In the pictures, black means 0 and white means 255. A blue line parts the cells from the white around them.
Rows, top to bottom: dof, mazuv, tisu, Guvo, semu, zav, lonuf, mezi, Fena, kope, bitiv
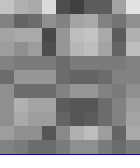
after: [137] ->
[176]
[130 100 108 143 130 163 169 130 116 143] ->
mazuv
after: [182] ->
[189]
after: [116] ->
[143]

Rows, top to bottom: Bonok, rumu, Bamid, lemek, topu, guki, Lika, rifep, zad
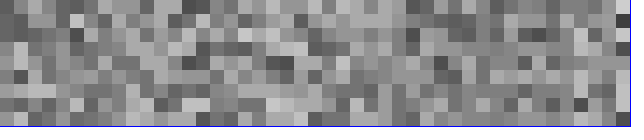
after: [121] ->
[192]
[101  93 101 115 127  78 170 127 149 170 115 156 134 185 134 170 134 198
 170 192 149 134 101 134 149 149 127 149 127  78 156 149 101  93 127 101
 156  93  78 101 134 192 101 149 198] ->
Bamid
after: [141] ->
[170]
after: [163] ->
[115]
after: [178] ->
[115]
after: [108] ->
[115]

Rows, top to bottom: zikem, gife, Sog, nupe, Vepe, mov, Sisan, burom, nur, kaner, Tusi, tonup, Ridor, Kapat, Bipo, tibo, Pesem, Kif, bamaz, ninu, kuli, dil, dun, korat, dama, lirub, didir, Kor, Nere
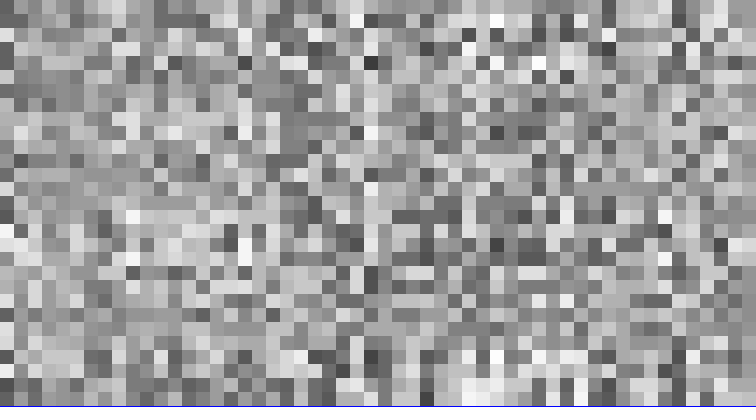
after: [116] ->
[123]
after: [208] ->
[81]
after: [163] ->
[135]

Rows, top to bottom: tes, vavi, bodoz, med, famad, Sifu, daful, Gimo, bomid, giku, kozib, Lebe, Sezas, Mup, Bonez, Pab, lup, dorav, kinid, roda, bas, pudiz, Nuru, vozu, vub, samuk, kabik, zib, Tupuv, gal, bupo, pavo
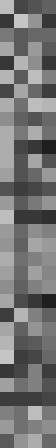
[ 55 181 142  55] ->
famad
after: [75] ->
[55]
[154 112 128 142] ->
bupo
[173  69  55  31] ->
kozib
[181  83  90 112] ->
vub

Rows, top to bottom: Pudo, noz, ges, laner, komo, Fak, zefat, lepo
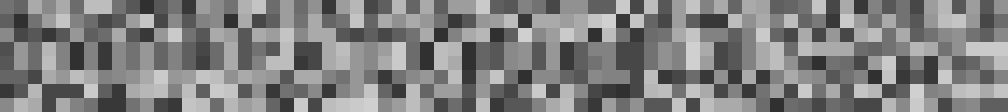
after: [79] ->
[151]
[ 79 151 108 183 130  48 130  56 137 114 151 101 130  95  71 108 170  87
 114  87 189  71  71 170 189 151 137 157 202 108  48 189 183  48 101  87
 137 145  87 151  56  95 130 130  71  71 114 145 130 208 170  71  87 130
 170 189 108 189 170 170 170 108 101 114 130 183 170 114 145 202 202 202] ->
laner
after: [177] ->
[196]
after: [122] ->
[56]
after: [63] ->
[108]
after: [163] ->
[95]

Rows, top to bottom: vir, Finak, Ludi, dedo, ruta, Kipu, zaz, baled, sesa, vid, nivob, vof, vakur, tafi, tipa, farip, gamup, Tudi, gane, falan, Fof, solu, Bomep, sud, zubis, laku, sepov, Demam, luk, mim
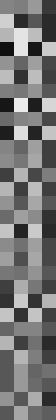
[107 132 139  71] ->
sesa
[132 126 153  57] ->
vir
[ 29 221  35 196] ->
vid
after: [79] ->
[167]
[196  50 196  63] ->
Bomep
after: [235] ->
[29]

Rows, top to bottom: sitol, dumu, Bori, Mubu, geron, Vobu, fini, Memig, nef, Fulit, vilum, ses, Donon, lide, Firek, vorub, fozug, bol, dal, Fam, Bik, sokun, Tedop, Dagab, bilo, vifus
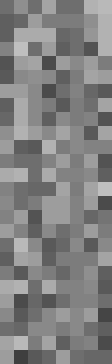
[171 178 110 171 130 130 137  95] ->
Donon
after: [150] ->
[178]
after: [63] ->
[89]

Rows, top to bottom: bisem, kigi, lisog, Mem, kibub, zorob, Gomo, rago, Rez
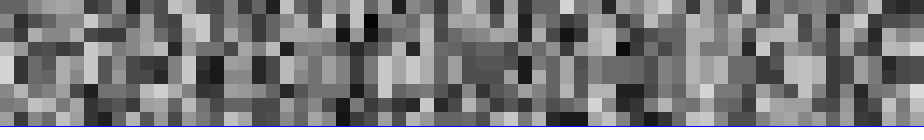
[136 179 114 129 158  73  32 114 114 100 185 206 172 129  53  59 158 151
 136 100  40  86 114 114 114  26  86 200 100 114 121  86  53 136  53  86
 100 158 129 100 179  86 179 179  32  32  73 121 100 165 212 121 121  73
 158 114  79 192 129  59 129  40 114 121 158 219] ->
Gomo
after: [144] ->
[59]
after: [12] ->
[59]
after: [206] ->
[172]
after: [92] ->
[192]
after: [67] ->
[192]
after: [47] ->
[79]

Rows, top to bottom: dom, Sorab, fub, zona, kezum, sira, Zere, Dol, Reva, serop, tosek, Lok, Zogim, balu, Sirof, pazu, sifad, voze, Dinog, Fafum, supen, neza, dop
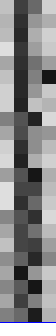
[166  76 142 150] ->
serop
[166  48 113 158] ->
kezum
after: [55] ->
[158]
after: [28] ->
[180]

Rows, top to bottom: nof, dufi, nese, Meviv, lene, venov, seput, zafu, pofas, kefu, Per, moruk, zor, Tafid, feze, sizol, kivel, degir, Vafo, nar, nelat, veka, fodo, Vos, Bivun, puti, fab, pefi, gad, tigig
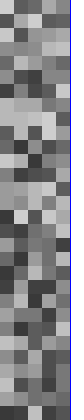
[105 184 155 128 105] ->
lene
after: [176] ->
[57]
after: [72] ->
[92]
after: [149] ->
[155]

